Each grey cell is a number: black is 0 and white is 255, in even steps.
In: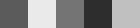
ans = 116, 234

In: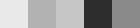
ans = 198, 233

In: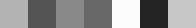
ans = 104, 252

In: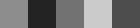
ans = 114, 203

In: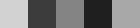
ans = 132, 210

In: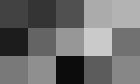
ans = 151, 202

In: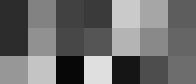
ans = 85, 223

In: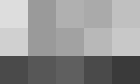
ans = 162, 221

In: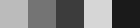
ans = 60, 214
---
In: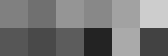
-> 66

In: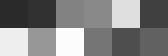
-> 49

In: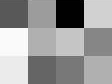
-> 88

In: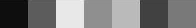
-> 65

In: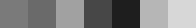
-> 71

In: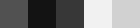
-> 55

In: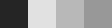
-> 152

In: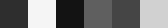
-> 46

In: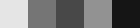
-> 72
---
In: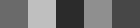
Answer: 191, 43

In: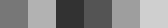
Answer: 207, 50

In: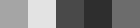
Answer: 227, 46

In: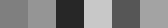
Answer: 200, 39

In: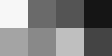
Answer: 247, 21

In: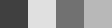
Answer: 224, 64

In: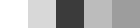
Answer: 255, 59

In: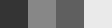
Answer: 234, 52

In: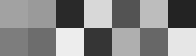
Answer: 237, 35

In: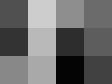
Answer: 205, 4
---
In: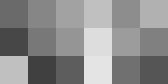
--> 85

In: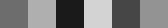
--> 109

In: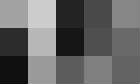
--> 36

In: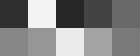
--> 67

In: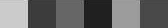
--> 73

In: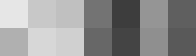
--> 89
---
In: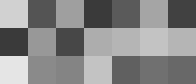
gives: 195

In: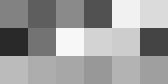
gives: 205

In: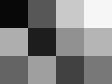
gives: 145

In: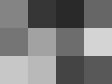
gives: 109

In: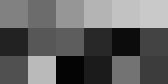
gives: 12

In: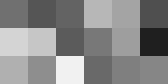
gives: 158

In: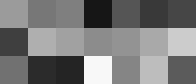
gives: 169

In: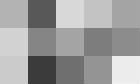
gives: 125
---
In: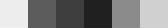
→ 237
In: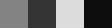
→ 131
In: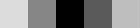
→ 220
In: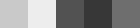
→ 201
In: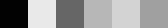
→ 2
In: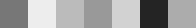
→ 119
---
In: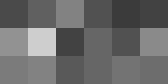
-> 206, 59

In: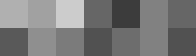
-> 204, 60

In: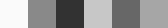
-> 250, 50

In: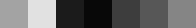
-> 225, 8

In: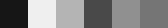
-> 239, 22

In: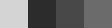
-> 212, 44

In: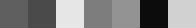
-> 230, 12

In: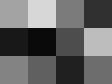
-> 215, 10

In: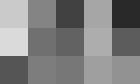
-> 218, 41
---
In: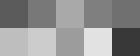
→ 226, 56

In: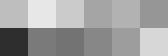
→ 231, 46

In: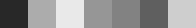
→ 233, 40

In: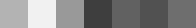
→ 241, 62

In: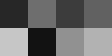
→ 198, 18

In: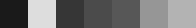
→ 221, 26

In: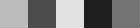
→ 226, 31

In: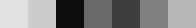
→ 225, 13
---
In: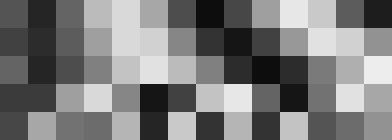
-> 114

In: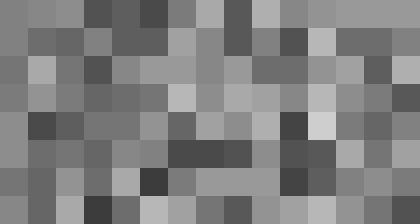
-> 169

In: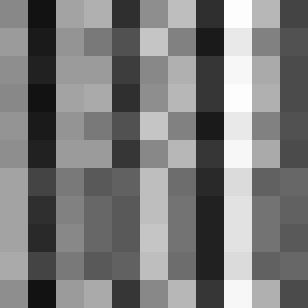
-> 155

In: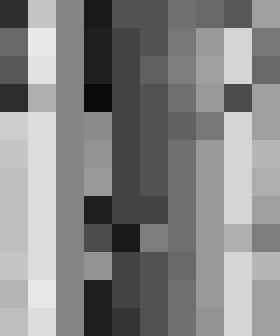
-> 133

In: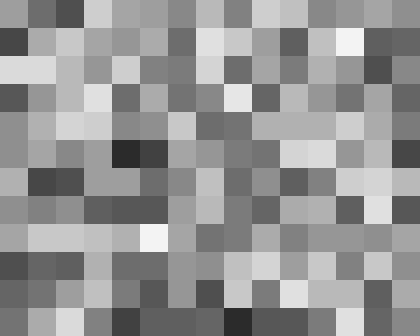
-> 218

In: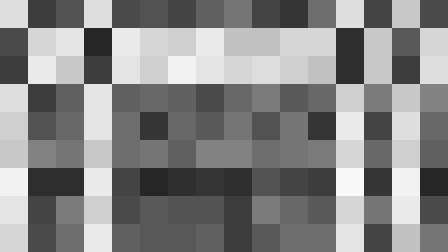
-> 110
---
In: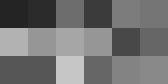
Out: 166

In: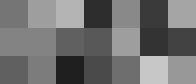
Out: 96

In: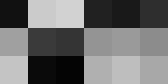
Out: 52

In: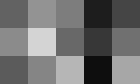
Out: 104

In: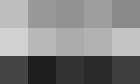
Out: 171

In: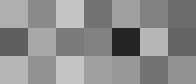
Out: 123

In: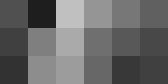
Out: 170

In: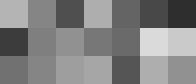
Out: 145
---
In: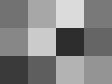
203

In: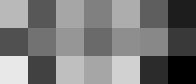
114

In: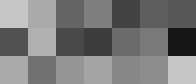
176

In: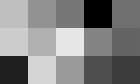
176

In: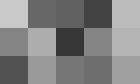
173

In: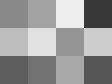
225

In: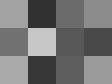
198

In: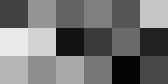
211
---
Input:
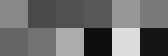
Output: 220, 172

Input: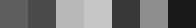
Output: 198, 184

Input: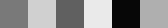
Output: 234, 208

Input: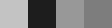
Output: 195, 152

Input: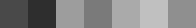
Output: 192, 170

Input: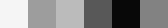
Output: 245, 187

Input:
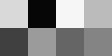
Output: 246, 217

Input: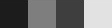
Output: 226, 126
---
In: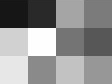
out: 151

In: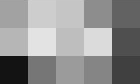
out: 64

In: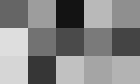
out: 179

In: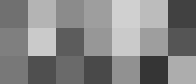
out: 173

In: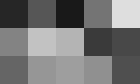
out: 79

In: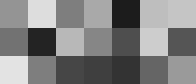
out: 154

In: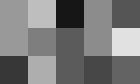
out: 99

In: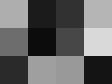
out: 20
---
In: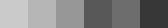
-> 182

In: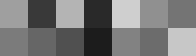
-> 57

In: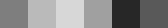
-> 186

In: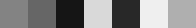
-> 102

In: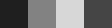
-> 130

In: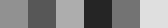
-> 87

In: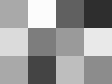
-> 252

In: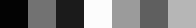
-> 114

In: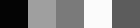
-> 159
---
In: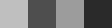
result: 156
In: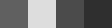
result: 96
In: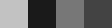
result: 119
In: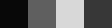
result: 95
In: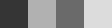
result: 177
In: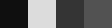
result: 82
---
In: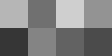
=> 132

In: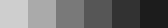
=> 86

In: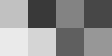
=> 213

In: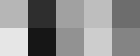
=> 146

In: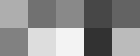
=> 243

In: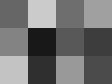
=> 47
